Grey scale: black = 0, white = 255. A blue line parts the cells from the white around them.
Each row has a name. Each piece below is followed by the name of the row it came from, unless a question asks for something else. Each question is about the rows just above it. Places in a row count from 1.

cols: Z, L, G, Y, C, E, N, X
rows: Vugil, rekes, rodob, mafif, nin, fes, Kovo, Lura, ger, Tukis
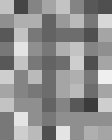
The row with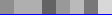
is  rekes
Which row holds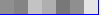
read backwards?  mafif
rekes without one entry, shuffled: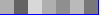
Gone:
[153]
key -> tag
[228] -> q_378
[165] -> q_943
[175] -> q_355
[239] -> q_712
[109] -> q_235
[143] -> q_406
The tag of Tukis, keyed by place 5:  q_378
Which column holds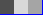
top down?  X

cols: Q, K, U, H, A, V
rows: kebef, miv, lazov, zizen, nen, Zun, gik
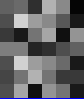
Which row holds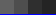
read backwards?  zizen
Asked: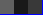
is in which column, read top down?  V
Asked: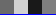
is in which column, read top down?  K
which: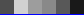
miv
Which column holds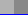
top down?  H
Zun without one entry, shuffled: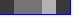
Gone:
[69]
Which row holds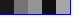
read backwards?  gik

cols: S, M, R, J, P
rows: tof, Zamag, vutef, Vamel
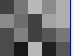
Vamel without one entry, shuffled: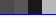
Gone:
[33]
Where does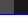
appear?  Vamel
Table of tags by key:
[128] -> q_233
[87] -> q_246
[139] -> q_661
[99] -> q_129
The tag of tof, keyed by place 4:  q_661
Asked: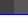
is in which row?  vutef
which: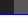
Vamel
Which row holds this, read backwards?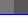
vutef
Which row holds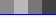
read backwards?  tof

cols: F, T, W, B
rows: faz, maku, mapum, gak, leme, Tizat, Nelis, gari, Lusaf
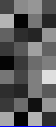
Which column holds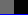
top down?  T
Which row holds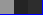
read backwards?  mapum
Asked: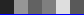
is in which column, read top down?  B
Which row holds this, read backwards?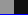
gari
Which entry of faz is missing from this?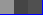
[139]
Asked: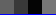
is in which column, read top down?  F
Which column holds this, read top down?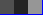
B

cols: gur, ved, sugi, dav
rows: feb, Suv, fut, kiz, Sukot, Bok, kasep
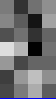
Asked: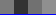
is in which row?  feb
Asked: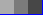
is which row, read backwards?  kasep
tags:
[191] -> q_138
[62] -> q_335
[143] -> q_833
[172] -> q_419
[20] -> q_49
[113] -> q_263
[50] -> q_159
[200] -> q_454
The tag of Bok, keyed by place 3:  q_138
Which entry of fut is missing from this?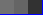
[80]
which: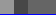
Sukot
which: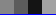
Suv

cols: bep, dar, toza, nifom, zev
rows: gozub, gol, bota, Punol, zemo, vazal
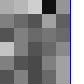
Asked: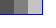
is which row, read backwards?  Punol
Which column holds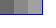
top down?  zev
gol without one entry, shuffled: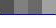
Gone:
[95]
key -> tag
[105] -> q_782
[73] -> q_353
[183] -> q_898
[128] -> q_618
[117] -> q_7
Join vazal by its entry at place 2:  q_618
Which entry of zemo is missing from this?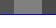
[161]
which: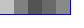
Punol

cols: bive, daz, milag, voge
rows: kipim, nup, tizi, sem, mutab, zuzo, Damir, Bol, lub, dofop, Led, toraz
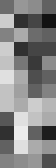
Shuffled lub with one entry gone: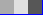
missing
[194]
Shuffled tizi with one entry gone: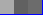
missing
[130]
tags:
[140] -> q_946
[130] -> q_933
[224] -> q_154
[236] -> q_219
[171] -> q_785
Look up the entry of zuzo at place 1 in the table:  q_154
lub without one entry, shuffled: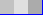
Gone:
[87]
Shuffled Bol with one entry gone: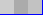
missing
[182]
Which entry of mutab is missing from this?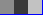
[119]
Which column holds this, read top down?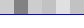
bive

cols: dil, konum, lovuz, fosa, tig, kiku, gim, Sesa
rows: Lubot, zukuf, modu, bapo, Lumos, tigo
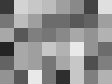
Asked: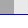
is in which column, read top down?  kiku
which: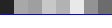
bapo

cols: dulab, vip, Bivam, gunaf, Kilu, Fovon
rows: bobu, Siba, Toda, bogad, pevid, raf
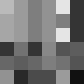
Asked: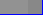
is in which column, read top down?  gunaf
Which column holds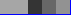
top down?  dulab

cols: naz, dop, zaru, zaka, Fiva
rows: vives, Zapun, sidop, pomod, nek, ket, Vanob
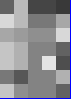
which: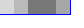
Zapun
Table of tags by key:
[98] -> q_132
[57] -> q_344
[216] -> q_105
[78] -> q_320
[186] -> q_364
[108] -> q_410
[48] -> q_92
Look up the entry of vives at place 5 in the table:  q_344
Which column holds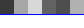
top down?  Fiva
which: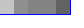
Vanob
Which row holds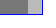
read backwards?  Zapun

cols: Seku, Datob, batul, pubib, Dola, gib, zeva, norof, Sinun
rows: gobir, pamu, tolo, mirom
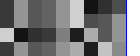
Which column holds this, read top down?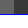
pubib
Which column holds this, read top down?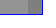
Dola
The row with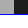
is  mirom
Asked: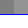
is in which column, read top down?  Dola
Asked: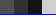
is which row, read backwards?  gobir

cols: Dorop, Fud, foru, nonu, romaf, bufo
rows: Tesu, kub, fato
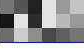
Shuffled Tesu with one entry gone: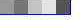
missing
[33]
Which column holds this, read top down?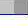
bufo
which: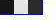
kub
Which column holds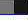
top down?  Dorop
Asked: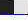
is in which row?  Tesu

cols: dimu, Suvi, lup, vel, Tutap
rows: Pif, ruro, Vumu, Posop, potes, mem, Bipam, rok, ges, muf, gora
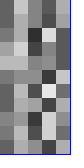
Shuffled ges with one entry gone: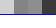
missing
[152]
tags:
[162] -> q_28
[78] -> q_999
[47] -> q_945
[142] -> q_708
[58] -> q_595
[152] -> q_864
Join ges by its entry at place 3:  q_595
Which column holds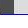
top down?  vel
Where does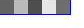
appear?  Bipam

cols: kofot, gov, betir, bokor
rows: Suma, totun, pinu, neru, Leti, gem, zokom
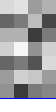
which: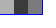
pinu
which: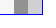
neru
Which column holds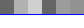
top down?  kofot
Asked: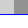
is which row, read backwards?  neru

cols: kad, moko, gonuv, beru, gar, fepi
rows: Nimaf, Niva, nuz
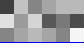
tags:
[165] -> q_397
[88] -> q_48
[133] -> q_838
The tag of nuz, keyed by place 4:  q_397
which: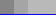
Nimaf

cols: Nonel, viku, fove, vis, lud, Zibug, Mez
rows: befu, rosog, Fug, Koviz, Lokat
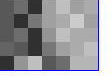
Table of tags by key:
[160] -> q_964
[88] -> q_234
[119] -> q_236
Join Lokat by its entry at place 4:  q_234
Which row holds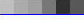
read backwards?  Koviz
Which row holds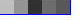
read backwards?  Fug
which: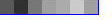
rosog

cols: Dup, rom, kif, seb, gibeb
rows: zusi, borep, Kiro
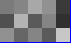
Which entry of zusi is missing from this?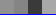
[123]
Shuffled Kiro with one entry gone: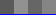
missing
[199]
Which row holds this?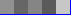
Kiro
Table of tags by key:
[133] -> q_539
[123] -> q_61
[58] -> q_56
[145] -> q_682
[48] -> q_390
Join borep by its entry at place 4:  q_539
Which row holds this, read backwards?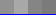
zusi

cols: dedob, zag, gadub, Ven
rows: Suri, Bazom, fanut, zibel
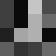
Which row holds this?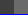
zibel
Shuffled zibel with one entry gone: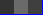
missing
[95]
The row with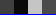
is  Suri
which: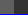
zibel

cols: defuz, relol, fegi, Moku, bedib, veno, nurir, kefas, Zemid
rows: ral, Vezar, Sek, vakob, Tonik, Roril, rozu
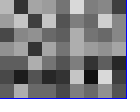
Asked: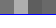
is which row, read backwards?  Sek
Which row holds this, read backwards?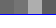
Sek
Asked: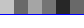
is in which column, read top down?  Moku
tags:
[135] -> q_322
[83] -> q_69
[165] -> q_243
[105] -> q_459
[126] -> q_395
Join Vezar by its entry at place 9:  q_322

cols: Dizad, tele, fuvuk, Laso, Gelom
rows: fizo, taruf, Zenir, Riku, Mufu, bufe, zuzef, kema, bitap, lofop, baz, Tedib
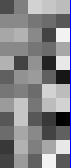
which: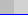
kema
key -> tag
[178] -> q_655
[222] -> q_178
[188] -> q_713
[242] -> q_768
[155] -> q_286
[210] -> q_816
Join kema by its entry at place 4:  q_713
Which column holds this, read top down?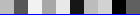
Gelom
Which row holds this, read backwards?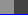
Mufu
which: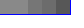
taruf
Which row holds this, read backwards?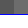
taruf
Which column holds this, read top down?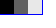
Gelom

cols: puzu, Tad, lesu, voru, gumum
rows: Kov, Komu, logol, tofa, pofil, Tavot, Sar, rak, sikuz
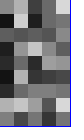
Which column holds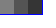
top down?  voru
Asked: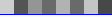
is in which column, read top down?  Tad
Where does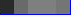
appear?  Sar

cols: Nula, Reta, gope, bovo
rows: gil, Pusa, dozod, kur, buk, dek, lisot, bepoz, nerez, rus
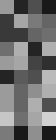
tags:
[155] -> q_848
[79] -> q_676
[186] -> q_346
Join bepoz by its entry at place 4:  q_676
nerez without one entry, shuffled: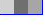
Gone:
[198]
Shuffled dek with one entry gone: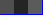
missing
[186]

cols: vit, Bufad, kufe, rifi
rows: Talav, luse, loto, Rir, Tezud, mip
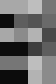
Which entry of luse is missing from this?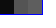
[106]
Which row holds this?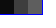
Rir
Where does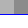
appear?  mip
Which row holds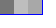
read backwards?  Talav

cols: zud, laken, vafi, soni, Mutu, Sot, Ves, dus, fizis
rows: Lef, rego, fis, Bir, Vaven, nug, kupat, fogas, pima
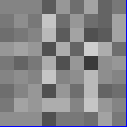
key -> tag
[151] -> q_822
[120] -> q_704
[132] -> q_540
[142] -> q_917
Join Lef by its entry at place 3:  q_540
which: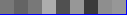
Vaven
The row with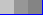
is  fogas

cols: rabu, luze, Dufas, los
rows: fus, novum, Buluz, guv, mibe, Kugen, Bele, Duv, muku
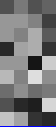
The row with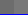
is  Bele
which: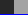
guv
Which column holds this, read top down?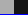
Dufas

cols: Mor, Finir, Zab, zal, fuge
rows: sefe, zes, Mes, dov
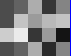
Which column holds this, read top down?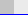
Finir
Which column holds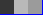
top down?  zal
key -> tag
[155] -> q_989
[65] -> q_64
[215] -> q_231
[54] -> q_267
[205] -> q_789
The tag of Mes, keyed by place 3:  q_267
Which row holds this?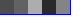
dov
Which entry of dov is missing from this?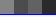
[173]
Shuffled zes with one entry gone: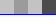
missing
[185]
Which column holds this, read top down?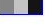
fuge

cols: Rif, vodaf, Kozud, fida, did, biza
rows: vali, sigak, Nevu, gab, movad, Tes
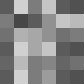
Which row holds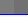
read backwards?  Nevu
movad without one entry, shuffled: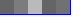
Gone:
[133]

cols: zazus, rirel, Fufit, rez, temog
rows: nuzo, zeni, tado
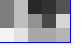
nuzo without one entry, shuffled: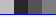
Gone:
[49]
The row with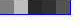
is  nuzo
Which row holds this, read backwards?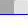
tado
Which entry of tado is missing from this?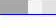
[180]
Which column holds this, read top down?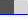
temog
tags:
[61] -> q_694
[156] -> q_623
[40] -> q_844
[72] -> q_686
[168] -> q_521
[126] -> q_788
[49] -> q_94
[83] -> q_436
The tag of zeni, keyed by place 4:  q_686

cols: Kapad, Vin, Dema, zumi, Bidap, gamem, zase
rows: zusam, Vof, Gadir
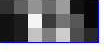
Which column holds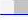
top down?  Dema
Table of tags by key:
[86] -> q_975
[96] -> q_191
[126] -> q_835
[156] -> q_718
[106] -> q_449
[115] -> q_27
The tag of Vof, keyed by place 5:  q_27
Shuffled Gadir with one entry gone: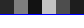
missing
[204]
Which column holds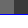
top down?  zumi
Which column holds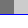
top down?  Bidap
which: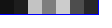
Gadir

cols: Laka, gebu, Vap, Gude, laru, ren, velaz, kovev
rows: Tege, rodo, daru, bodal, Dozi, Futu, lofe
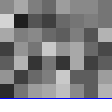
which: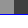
Futu
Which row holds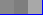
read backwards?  daru
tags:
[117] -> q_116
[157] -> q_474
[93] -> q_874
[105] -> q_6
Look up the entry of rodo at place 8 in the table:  q_116
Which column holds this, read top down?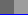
Vap
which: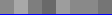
Tege
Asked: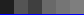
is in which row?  rodo
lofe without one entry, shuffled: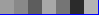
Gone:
[191]

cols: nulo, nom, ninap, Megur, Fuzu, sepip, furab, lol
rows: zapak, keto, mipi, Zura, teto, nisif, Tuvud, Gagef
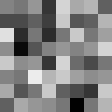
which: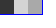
zapak
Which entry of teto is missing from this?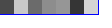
[119]
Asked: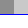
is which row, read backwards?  teto
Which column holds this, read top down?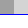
lol
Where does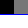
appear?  Gagef
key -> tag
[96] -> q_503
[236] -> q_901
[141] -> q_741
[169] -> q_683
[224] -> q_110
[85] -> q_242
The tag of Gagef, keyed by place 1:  q_503
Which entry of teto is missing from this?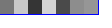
[107]

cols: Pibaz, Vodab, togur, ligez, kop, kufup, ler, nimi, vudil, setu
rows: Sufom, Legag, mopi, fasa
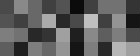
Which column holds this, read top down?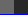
togur
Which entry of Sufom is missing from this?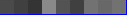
[11]
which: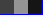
Legag

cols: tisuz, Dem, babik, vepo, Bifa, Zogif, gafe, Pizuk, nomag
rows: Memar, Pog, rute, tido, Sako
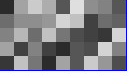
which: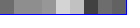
Pog
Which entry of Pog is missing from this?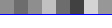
[98]

